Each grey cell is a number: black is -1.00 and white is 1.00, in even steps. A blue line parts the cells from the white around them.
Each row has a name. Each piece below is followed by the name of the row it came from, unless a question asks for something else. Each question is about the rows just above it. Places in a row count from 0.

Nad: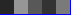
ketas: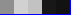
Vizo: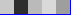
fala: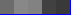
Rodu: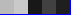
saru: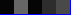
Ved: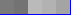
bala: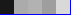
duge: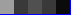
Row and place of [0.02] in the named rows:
fala, 2
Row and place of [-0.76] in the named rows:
Rodu, 4
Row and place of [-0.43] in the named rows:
saru, 4

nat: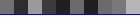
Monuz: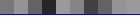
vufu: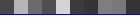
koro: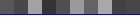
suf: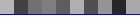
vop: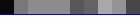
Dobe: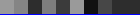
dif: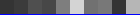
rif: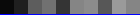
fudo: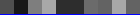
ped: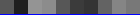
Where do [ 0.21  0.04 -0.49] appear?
Monuz
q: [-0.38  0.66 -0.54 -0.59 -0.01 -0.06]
vufu
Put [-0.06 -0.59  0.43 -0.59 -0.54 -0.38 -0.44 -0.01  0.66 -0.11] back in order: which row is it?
dif

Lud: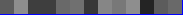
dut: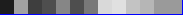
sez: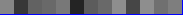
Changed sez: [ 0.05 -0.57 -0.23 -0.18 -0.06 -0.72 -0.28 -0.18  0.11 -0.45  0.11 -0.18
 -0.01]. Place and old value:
11, [-0.12]
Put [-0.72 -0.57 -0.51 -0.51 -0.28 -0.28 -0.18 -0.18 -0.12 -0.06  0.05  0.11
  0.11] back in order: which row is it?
Lud
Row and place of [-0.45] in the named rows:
sez, 9
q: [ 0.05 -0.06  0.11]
Lud
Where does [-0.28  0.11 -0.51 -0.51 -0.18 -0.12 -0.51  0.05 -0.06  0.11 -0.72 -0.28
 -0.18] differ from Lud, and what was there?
6, [-0.57]

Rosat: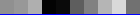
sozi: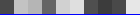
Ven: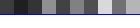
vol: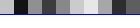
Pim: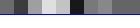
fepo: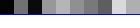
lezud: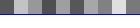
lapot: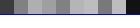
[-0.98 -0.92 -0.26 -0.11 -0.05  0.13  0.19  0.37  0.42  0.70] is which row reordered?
fepo
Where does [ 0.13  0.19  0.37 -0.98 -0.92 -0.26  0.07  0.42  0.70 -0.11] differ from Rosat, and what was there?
6, [0.01]
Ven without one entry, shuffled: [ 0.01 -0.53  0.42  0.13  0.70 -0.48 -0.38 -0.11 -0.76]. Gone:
[-0.59]
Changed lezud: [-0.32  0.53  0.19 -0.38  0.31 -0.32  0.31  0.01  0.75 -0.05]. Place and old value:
4, [0.25]

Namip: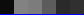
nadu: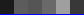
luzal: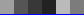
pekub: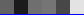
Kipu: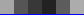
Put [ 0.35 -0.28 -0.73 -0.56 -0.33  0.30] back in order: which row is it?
Kipu
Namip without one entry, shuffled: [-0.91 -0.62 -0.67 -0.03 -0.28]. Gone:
[0.02]
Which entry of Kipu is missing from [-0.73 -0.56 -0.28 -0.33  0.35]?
[0.30]
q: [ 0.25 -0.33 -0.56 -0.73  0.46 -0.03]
luzal
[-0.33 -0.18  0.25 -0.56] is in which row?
nadu
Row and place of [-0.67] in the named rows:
Namip, 4

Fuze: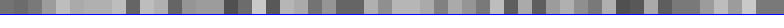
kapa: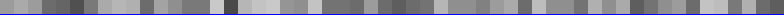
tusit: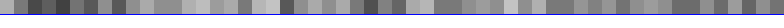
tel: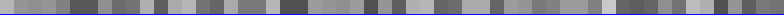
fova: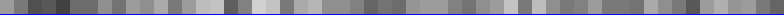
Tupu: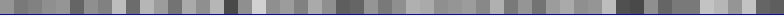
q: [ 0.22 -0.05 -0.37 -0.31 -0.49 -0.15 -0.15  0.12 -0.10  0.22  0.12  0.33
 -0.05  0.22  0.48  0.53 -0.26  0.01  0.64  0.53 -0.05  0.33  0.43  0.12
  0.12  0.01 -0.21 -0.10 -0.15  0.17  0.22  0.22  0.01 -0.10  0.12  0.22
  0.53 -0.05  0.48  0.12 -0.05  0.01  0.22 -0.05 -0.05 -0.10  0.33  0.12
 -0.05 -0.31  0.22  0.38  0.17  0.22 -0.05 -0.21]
fova
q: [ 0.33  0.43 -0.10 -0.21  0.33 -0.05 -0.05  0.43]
tel
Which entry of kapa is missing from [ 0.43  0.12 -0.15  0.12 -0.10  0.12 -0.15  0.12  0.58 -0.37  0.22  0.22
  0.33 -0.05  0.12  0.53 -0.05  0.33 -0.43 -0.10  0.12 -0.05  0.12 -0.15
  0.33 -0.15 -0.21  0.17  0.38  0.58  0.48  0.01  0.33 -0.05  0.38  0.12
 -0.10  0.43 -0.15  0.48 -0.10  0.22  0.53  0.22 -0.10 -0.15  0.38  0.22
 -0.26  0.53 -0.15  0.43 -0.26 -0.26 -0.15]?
[0.28]
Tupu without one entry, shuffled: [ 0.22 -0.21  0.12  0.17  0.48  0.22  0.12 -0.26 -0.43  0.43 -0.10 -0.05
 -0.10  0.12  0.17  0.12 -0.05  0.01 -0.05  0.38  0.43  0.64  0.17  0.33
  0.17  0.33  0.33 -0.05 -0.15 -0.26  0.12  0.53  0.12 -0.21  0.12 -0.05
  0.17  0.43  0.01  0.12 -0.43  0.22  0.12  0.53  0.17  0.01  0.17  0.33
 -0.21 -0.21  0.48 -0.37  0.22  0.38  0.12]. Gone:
[0.07]
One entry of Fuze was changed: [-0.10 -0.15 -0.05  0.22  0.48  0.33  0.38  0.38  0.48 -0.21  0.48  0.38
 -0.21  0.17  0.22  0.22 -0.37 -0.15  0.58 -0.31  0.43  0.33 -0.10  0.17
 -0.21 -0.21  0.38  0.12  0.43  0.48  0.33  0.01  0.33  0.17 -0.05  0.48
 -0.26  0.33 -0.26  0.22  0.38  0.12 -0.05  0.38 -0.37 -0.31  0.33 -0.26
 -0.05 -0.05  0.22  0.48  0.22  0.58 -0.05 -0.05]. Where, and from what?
29, [0.43]
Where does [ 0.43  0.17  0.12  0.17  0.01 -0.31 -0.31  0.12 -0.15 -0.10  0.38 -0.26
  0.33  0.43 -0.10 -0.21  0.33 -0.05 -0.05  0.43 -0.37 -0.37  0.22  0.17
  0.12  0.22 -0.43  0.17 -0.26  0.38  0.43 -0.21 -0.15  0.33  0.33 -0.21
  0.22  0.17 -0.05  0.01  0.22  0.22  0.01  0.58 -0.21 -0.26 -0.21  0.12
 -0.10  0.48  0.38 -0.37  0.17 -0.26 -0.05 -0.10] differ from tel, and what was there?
26, [-0.37]
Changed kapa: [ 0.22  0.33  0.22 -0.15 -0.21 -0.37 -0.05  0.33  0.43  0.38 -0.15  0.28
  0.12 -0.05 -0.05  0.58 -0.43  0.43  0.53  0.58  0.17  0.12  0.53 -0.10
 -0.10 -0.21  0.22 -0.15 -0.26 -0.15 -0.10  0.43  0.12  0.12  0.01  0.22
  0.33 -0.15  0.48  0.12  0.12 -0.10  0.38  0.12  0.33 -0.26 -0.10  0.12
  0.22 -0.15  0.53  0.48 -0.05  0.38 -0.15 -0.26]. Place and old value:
25, [-0.15]

